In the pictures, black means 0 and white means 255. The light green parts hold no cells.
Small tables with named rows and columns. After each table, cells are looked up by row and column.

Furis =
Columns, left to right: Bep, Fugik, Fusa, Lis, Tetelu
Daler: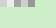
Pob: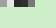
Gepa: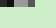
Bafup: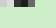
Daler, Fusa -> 164
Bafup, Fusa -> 52
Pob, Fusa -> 42
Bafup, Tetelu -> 105
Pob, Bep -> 160
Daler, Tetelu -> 151

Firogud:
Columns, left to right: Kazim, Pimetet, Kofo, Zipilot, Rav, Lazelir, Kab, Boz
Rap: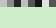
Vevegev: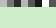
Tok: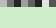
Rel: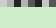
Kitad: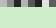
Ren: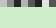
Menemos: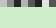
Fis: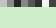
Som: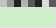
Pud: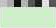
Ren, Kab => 226
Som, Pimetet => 149
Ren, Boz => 85
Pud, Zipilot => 179
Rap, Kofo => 38
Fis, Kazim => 194

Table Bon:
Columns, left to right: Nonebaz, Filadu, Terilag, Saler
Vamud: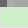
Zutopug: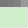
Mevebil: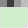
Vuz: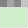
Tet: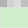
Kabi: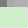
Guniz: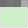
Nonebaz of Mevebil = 136
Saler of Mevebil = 189
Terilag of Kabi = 176
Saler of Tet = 191
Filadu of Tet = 210
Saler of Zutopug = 153
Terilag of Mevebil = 153
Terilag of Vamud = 165
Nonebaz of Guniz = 111
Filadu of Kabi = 169
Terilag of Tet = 221
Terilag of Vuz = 136
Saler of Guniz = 168
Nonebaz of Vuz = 130
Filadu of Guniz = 118
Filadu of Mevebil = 60
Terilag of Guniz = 114
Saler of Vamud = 165
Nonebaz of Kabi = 123

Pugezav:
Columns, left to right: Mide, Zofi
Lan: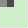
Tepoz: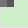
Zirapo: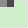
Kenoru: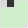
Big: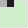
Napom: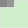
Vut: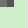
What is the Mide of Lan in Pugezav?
141
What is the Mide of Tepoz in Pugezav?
115
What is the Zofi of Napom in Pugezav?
151
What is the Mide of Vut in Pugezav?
114
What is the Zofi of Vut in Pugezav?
85
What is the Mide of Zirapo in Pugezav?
140
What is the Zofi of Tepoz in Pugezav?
87
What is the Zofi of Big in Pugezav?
30
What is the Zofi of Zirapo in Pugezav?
73
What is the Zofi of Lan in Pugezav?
76

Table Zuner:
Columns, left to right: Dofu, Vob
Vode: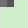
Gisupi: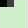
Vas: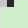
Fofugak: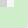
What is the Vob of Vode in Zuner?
86
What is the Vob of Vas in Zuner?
40
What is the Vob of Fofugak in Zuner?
246
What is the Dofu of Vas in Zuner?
199
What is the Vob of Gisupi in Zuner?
63
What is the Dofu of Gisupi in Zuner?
6
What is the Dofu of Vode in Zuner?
111
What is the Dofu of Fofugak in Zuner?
210

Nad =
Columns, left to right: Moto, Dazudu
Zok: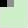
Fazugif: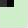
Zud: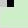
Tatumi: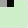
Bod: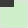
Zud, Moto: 202
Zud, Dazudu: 1
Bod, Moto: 60
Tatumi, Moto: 162
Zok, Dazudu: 143
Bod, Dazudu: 58
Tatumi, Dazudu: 10
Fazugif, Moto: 50
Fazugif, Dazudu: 6
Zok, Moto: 1

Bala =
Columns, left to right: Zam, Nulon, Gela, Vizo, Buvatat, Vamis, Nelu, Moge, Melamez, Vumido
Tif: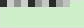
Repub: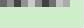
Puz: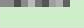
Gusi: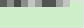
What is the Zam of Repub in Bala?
105
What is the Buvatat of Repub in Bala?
202
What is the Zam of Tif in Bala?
48
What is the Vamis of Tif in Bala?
154
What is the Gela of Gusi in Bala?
76
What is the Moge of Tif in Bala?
42
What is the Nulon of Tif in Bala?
205
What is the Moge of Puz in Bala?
159
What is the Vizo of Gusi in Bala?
141
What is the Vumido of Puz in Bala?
97
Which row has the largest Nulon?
Tif

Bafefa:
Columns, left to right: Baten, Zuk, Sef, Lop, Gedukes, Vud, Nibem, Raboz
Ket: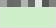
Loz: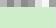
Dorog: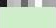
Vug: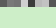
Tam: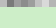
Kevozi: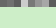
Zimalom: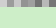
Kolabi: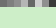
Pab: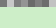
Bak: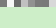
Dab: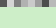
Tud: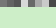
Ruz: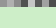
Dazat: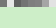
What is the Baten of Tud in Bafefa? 118
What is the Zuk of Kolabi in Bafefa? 127
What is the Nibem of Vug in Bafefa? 194
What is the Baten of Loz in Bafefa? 184
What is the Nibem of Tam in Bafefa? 217
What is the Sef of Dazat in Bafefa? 97
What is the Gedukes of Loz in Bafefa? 157
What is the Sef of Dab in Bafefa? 128
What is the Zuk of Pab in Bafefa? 200
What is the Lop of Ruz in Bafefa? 80
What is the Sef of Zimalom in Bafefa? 200
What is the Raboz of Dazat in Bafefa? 226
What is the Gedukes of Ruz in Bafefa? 197
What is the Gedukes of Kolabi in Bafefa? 102
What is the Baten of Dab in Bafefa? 87
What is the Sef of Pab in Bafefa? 126
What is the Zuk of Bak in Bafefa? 247

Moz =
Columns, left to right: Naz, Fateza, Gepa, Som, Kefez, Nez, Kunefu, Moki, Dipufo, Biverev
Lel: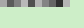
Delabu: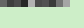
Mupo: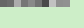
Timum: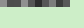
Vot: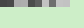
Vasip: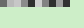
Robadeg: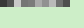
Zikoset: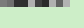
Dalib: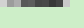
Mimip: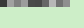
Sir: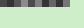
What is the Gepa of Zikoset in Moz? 48
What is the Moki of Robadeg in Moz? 185
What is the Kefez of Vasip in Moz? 47
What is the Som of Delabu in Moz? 39
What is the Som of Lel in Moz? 185
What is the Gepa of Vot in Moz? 172
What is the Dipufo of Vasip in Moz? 158
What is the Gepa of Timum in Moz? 78
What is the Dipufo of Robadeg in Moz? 111
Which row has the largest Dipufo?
Vot

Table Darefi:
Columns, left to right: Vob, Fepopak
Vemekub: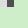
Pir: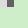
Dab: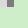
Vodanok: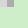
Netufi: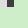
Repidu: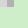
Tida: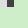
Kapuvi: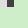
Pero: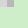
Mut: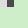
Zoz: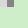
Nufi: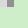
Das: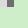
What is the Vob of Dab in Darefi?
218
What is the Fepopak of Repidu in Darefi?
178
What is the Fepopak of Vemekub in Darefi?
79
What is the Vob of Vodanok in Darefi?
215
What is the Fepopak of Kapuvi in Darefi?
64
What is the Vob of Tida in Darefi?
222
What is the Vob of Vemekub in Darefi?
221
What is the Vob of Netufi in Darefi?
222
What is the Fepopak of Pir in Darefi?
98
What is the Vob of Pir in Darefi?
220
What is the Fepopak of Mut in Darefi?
74
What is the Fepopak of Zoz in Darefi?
133
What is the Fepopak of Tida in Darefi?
65
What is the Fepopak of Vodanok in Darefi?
172
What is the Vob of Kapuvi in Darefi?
222
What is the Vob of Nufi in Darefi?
217
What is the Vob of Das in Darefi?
219

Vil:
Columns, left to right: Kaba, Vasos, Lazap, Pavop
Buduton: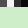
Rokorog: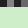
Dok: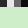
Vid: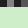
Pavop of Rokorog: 104
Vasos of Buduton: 244
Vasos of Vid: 131
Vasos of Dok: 231
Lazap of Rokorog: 35
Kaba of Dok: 40
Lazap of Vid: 33
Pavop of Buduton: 9
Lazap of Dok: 101
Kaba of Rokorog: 33
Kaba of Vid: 31
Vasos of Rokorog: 131
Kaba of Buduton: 79
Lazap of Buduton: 47
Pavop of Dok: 12
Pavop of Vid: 85

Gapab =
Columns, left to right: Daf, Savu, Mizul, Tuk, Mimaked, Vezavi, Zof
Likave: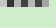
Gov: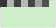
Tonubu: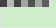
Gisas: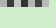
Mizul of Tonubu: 68
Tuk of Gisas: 52
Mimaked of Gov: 68
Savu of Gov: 180
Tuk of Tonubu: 163
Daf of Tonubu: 66
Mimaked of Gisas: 180
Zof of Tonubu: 93
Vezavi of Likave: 68
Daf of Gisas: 178
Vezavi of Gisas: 66
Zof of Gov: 81
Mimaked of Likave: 184
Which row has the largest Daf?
Likave

